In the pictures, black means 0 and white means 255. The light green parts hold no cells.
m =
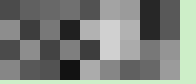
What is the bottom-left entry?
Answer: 134
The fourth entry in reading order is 112
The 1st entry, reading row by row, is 75
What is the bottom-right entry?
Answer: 155
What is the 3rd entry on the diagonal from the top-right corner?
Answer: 171
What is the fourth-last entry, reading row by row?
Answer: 134
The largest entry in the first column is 141
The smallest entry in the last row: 18
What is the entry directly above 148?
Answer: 88
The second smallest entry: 32

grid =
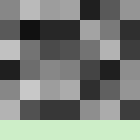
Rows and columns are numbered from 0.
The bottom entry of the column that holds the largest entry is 81
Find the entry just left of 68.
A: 128
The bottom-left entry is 179
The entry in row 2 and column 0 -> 193
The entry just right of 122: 47
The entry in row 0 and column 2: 157
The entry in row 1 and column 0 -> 89
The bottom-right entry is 61
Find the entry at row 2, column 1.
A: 115

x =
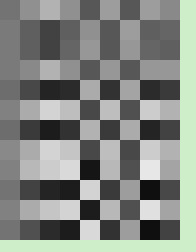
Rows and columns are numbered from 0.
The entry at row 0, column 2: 178
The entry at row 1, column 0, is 122
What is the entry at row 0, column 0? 115
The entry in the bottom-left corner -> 115
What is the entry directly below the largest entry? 15
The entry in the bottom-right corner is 66
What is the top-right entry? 137
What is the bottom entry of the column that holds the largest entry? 15
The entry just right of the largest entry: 164
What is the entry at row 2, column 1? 95
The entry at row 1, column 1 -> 95
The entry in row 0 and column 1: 144
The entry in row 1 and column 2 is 66
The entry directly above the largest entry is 204

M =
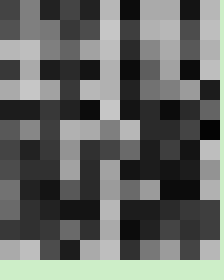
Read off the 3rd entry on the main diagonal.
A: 127
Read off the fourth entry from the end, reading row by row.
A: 120
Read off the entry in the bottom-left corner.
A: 170
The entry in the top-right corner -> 183
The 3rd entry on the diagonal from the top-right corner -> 170
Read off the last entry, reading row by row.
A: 183
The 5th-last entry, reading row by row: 48
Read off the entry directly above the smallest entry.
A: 100
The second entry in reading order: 127
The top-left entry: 68
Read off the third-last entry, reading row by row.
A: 155
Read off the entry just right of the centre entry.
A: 183
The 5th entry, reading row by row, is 34
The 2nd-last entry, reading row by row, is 68
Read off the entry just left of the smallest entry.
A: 68
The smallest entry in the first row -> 12
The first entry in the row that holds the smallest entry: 88
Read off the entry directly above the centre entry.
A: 198
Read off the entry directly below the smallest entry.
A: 190
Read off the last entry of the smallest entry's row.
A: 4

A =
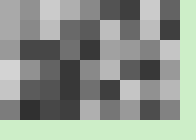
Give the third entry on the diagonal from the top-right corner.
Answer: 153
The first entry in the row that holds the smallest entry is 124
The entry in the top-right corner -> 99
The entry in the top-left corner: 169
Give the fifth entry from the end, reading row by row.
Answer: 175
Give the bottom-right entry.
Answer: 130
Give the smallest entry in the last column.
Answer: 63
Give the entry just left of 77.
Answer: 153
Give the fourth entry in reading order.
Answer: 175
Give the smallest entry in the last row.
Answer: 48
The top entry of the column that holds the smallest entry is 145

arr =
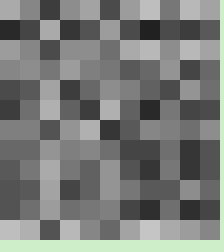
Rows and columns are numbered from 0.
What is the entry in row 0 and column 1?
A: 134
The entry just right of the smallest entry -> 75
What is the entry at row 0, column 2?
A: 61
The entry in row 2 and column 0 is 156
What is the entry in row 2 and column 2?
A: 75
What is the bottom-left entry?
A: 190
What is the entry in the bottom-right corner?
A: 134
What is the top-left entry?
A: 170
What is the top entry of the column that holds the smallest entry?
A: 190
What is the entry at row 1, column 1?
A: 69
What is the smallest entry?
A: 33
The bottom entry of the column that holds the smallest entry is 197
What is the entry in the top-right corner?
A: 163
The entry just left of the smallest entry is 75
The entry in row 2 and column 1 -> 134
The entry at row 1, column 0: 41
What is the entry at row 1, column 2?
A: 170

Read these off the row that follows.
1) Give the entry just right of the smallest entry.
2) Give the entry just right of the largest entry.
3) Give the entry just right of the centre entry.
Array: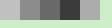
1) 172
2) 140
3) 59
